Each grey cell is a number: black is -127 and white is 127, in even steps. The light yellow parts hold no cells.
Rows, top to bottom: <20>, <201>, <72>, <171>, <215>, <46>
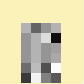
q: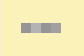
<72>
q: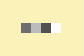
<215>

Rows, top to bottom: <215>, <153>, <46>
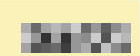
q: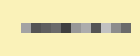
<46>
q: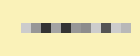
<153>
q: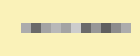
<215>

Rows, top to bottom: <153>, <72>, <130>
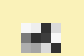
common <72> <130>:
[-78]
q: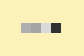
<130>
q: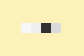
<153>

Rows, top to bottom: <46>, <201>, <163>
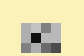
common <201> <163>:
[47]
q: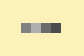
<163>
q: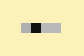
<201>
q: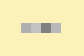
<46>

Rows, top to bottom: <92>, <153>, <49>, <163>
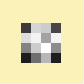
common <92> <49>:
[76]
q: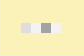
<153>

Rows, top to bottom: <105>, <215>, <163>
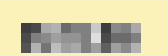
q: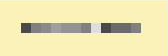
<215>
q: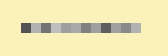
<163>
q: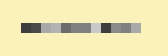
<105>

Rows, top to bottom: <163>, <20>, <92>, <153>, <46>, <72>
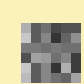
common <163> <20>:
[-35]
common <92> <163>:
[-15]
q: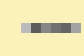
<72>

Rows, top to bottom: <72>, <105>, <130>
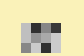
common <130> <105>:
[75]
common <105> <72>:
[63]
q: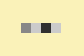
<130>
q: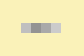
<105>
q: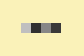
<72>

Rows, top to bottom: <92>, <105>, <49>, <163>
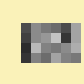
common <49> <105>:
[11]
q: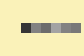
<163>
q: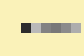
<49>
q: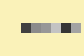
<105>

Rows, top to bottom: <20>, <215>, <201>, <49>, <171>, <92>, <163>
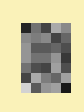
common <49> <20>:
[-13]
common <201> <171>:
[-49]

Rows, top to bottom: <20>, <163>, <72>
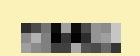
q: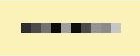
<20>
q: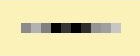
<163>

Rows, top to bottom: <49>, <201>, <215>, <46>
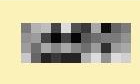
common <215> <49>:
[40]
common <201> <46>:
[18]

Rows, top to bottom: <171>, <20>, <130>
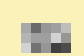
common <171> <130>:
[22]
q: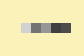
<130>
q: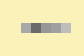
<171>
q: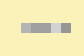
<20>

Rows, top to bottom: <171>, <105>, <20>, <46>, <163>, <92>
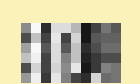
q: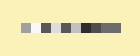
<20>
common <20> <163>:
[-50]
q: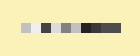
<46>
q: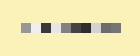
<92>
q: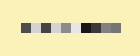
<163>

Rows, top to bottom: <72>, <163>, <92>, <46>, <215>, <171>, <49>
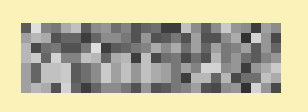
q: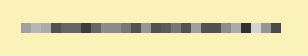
<163>
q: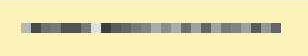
<92>
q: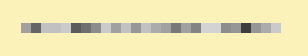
<215>
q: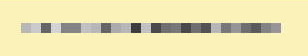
<46>
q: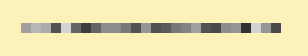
<49>

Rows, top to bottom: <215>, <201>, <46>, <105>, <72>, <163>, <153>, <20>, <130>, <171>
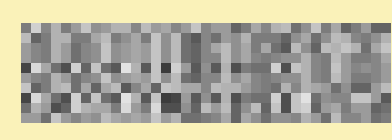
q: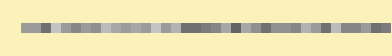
<171>
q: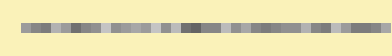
<105>
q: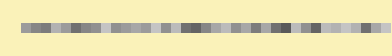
<46>

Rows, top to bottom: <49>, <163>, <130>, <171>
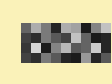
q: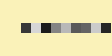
<130>
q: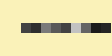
<163>
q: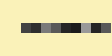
<171>

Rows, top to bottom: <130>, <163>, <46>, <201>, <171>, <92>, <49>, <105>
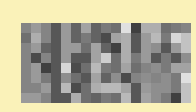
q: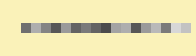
<163>
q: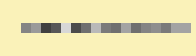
<171>

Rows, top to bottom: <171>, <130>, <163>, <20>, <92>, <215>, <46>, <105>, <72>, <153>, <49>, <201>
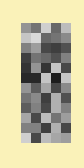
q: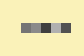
<105>
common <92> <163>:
[-55]
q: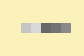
<130>
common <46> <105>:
[10]
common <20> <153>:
[-11]
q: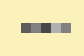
<72>
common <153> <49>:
[-55]

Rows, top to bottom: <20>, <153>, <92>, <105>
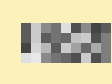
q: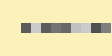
<153>
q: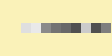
<105>

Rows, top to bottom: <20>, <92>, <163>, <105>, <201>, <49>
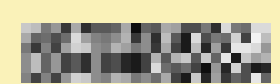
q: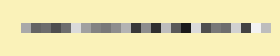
<92>
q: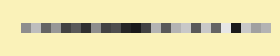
<105>
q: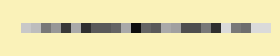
<20>

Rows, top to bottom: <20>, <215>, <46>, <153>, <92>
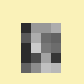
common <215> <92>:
[-29]
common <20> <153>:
[-83]

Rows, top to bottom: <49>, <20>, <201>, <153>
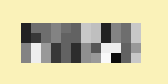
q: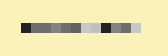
<49>
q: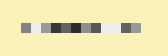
<201>
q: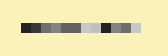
<20>
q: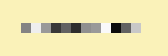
<153>

